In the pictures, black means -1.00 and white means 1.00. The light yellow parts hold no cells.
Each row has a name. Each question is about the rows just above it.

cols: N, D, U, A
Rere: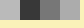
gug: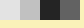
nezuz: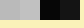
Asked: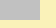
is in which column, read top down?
D
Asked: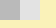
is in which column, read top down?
N
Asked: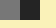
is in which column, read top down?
U
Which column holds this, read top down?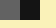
A
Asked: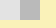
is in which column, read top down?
N

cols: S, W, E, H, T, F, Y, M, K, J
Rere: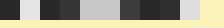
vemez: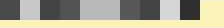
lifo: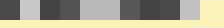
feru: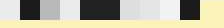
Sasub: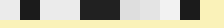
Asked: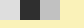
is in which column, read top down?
J
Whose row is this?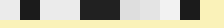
Sasub
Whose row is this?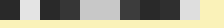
Rere

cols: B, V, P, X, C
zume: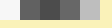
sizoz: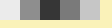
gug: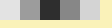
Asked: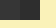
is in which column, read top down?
P
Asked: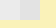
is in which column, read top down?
B
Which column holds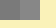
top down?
X
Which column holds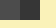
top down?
P
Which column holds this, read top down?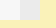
B

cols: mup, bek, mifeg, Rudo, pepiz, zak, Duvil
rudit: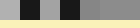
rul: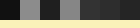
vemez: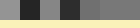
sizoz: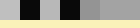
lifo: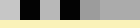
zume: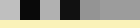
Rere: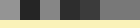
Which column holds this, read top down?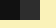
Rudo
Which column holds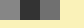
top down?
pepiz
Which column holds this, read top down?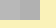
mifeg
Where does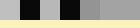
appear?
sizoz
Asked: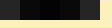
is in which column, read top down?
bek

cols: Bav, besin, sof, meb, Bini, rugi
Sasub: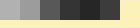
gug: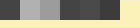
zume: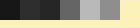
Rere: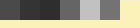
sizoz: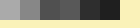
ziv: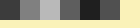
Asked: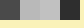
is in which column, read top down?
Bini
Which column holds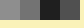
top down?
rugi
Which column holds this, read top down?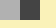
Bav

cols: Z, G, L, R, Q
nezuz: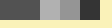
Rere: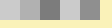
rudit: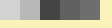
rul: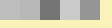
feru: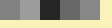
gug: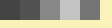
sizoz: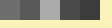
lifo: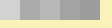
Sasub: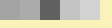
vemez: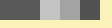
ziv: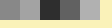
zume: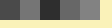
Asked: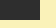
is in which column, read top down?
L
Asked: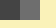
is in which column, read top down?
Z
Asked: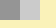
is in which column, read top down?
R
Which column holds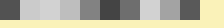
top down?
Z
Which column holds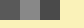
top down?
Z
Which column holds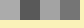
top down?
G

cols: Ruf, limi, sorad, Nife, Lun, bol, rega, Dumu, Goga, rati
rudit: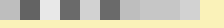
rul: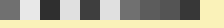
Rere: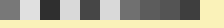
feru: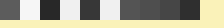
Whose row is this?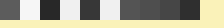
feru
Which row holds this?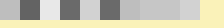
rudit
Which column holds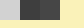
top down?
Lun
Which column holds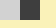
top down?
Lun

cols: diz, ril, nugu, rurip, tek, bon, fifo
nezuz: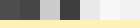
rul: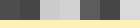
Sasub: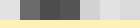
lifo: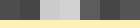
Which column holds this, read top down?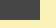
ril
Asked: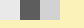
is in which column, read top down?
tek
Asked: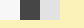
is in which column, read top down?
bon
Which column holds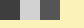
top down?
rurip
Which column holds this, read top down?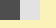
diz
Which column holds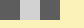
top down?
tek
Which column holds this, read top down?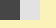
bon

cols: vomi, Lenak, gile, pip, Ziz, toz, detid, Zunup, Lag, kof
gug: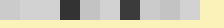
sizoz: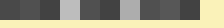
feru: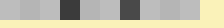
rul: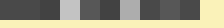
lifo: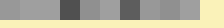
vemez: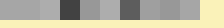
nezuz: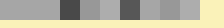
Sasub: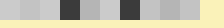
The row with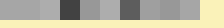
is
vemez
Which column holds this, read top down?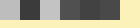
pip
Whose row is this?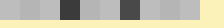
feru
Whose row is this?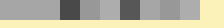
nezuz
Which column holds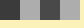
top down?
detid

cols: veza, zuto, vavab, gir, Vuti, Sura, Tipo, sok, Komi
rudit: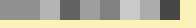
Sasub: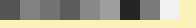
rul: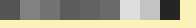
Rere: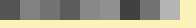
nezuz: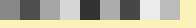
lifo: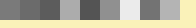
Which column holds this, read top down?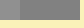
zuto
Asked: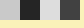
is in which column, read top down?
Tipo
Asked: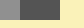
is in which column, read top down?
veza

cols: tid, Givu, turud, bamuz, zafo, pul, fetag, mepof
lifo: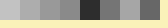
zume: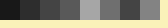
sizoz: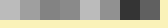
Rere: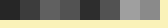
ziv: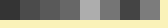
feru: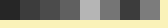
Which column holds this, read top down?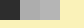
zafo
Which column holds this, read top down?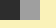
Givu
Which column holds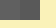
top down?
turud
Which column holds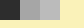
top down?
zafo

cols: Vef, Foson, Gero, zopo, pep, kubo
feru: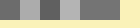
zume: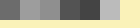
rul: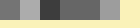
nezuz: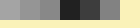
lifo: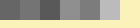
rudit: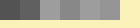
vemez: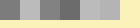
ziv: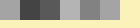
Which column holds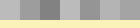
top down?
kubo
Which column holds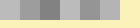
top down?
kubo
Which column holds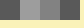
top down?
Gero
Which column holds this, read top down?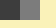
pep

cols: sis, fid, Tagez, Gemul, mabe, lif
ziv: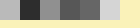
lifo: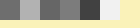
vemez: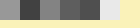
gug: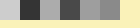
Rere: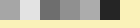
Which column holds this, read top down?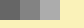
Tagez
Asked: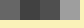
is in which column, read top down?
mabe
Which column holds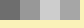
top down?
sis

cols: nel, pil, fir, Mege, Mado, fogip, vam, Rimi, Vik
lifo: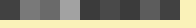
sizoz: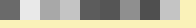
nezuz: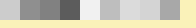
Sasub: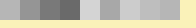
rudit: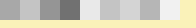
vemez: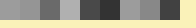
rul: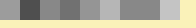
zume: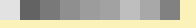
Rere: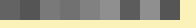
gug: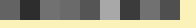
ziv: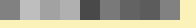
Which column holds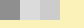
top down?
vam
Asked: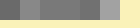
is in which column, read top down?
fir
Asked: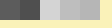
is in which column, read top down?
Rimi
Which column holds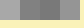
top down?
fir
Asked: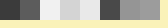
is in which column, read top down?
Mado
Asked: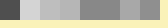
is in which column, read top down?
Rimi

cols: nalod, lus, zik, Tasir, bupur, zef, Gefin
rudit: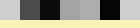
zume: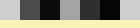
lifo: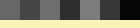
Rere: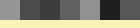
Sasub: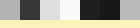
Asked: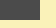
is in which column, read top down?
lus
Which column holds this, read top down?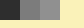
bupur

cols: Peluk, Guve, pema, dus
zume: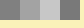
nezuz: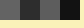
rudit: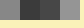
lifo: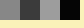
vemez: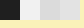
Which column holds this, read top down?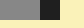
Peluk
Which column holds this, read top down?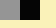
dus
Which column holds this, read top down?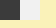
Guve
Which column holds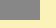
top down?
Peluk
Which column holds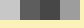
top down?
pema
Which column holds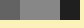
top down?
Peluk

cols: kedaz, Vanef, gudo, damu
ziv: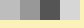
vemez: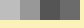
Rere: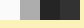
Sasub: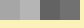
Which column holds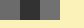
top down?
damu
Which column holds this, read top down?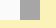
kedaz
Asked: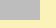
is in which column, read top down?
kedaz

